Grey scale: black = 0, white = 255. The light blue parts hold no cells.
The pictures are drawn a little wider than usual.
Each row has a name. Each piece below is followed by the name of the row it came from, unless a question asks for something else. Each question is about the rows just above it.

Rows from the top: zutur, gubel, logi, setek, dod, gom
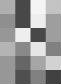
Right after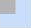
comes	[137]
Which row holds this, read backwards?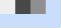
gubel
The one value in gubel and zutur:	[72]
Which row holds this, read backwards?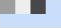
gubel
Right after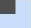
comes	[129]
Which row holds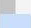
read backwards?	zutur

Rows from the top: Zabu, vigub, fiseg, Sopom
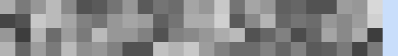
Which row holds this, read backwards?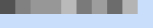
fiseg
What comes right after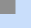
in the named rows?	[151]
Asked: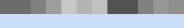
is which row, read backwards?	Sopom
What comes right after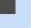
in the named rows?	[102]

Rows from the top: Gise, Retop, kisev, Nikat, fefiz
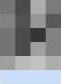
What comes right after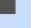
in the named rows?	[151]
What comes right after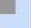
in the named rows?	[89]

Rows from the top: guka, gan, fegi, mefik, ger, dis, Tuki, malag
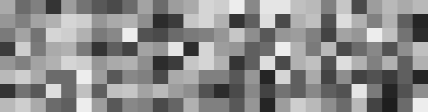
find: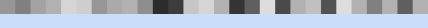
ger
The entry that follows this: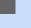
[177]

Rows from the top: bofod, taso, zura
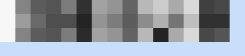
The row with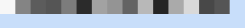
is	zura
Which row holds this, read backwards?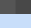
zura
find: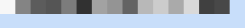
bofod
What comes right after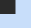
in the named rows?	[162]

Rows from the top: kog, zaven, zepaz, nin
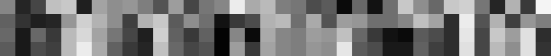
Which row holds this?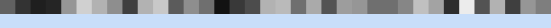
zaven
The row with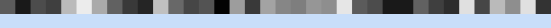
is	nin

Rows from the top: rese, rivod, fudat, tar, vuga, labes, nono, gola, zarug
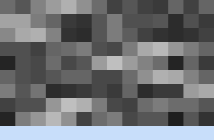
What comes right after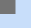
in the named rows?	[44]
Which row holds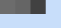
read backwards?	tar
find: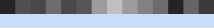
vuga
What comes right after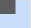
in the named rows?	[65]

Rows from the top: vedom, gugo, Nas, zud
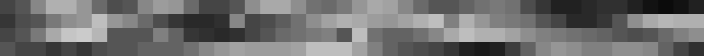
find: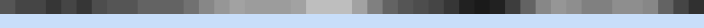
zud
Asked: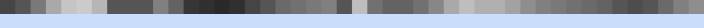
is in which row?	Nas
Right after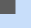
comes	[113]
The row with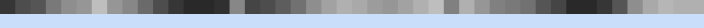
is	gugo
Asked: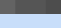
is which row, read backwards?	zud
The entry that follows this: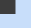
[99]

